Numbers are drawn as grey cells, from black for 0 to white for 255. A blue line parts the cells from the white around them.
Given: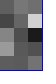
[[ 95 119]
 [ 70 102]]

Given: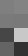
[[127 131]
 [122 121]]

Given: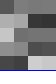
[[ 87 125]
 [175 167]]

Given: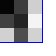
[[ 5 60]
 [64 35]]

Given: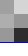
[[160 213]
 [174 150]]

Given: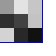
[[153 227]
 [ 46  66]]

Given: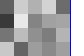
[[ 97 205]
 [ 57 232]]

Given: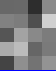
[[104 105]
 [129 124]]
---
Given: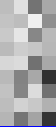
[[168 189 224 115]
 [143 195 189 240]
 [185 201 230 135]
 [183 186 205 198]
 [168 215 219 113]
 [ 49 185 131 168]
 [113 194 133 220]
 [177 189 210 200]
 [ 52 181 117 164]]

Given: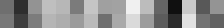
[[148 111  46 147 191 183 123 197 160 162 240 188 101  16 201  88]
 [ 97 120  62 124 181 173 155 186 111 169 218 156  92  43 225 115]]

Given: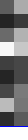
[[171  93]
 [ 58  36]
 [178 106]
 [199 248]
 [ 71  63]
 [ 71  37]
 [122  70]
 [118 187]
 [ 91  45]]

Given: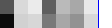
[[233  85 217 235  95 186 168]
 [216  12 209 215 121 167 146]]

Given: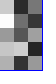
[[119 203  43]
 [ 54 252 111]
 [160 154  86]
 [ 37 198 206]
 [153 177  51]]

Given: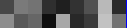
[[ 42  71 122 115  47  31  50  81 185]
 [114 141  88 102  14 167  40  58 194]]

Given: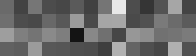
[[ 68 106  67 118  76  71  90  65 117 232  77  53  83 166]
 [ 91 111  77  73 104  88 155  74 166 167  74  81 122 107]
 [123 158 127 116 138 126  20 136 112  70 151 142 113 116]
 [ 81  97  93 155  88  86  79  77  62 177 100  79  70 176]]

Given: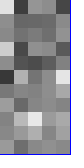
[[ 70 225  62 149 141]
 [138 142 103 104 107]
 [146 137 114 123 111]
 [ 89 205  73 144 139]
 [129 141  83  76  93]
 [229  56 177 116 141]
 [168 120 134 130 142]
 [132 157 105 134 140]
 [169 131 185 232 155]
 [161 136 153 175 134]
 [137 154 110 137 144]]
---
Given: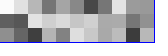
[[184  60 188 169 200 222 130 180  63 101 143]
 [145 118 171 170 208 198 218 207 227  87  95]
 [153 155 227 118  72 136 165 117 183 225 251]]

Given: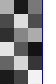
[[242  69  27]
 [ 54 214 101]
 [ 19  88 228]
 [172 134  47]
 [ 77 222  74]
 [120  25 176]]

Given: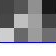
[[110 156 104 206]
 [ 67 161 191  71]
 [ 25 144  85  67]]

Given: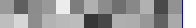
[[170  98 152 173 175  71  54 188 185 179 141 214 190]
 [146  73 177 136 111 140 176 125 236 153 140  95 154]]

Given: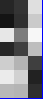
[[ 46 180 184]
 [ 34 209 235]
 [ 63 180 206]
 [190  63  38]
 [247 124 231]
 [202  48  20]
 [223  52  38]]

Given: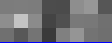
[[111 115 149 128  58 116  88 112]
 [112 120 121  80  68 139 196 142]
 [ 86 151 142  75  76 124 125 124]]
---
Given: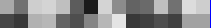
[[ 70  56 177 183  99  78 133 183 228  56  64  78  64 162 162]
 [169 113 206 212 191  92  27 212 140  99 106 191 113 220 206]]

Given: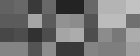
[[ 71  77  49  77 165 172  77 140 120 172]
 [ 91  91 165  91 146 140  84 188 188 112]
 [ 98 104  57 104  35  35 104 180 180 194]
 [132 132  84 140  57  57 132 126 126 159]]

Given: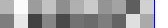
[[126 231  65 134  73 114 107 126 100 223 170]
 [182 251 156 194 142 176 202 148 163  94 209]]

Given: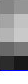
[[ 43  24]
 [105 120]
 [133 149]
 [165 194]
 [180 201]]

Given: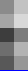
[[ 61 124]
 [ 88 151]
 [110 179]
 [139 194]
 [165 216]]

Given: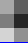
[[125  38]
 [168  95]
 [212 145]]

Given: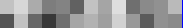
[[ 84 194 103  56 111 165 178 159 209 153  91 145 138]
 [194 215 171 125 131  97 194 165 222 111 138 145 186]]

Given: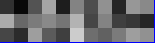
[[ 49   8  83 165  29 131  77 145  37 151 137]
 [ 70  43 158  91  63 204 110  97 123 158 145]
 [171 104 123 137 117 179  70 131  63  55  37]]
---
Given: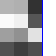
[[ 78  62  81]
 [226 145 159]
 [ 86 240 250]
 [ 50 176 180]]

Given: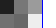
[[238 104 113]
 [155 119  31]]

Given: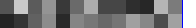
[[161  76 135 160 117 104 119 133  41 140  97  52  36]
 [123 181  39  46  70  70 172 106  57 148  91 201  84]]

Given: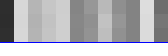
[[113 219 131 145 190 147 134 207 196 180 215  47]
 [118 219 131 150 194 144 135 207 194 178 214  45]
 [109 221 131 143 185 151 133 206 198 181 215  46]]

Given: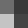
[[ 68 196]
 [ 57 109]]

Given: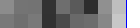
[[199 135 109 105  74  49 121 111 121]
 [190 144  45  90 110  50 115 116 140]]
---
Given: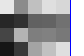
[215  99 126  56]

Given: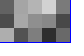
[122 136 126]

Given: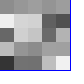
[157  96 197 149  52]

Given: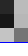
[187  23]

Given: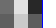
[ 40 202]

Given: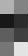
[131  24]

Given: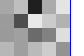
[228 203 107 159]

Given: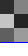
[131 196]

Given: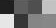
[194 133]
